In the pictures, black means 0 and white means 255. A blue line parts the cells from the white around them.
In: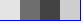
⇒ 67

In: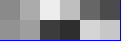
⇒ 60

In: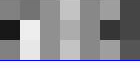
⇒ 144

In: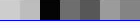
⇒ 4

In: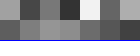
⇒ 149

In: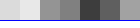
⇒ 148

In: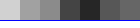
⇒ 139

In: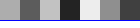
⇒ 194
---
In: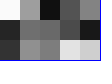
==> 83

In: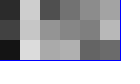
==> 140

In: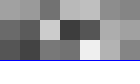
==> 141

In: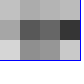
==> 180

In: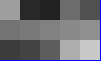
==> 108

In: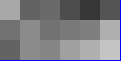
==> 54

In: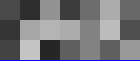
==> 172

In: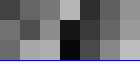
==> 95

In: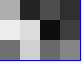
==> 77
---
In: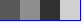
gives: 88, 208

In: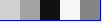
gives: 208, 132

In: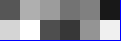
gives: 86, 240

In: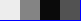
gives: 237, 82

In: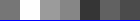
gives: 118, 75

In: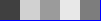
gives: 64, 125

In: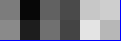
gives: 124, 183

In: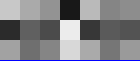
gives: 200, 154

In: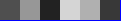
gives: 79, 56

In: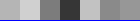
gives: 181, 151
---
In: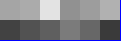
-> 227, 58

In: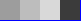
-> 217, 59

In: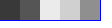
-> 235, 57

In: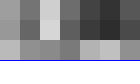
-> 214, 45

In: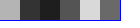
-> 217, 30

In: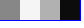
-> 245, 12

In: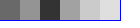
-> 223, 51

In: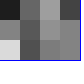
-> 218, 29
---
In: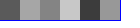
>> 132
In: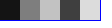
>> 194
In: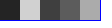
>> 63
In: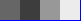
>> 152
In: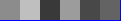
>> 57
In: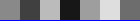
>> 187
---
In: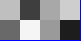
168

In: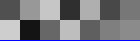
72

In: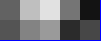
117

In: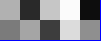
251

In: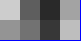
41

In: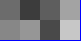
94

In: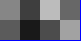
188
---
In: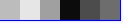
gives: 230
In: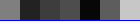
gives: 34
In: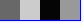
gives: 204
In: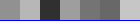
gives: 183
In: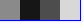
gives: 22
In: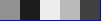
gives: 28
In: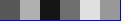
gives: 176
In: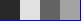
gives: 225
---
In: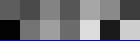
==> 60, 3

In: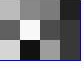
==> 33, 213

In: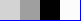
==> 252, 211

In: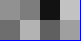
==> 194, 110

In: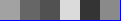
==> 138, 162

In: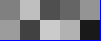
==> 148, 156

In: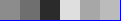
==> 187, 140

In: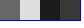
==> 56, 103

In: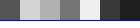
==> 30, 84
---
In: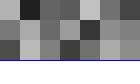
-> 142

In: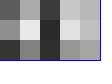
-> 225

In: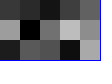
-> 189

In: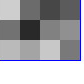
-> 129

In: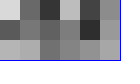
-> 46

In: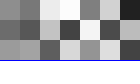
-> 75

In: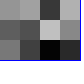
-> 192

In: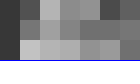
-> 112

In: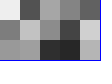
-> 68
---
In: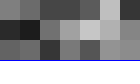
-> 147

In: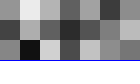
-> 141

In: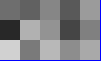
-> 141

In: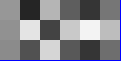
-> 53

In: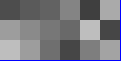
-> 126

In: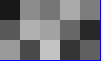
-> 53

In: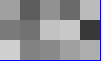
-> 160
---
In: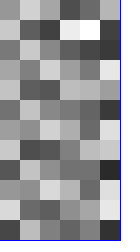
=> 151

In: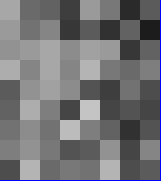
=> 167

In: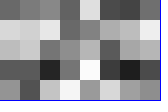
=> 105

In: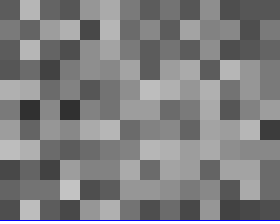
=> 92

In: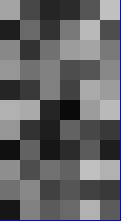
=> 164

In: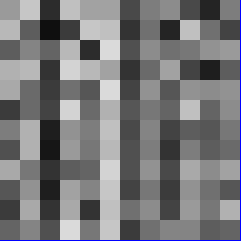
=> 154

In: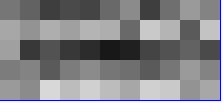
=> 118

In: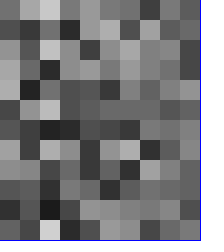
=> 113

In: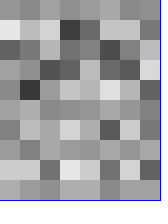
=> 149
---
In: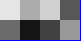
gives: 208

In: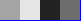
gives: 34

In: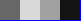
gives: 161

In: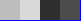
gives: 46

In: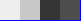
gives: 52

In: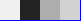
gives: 173

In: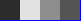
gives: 142

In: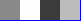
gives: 59

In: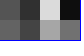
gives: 219
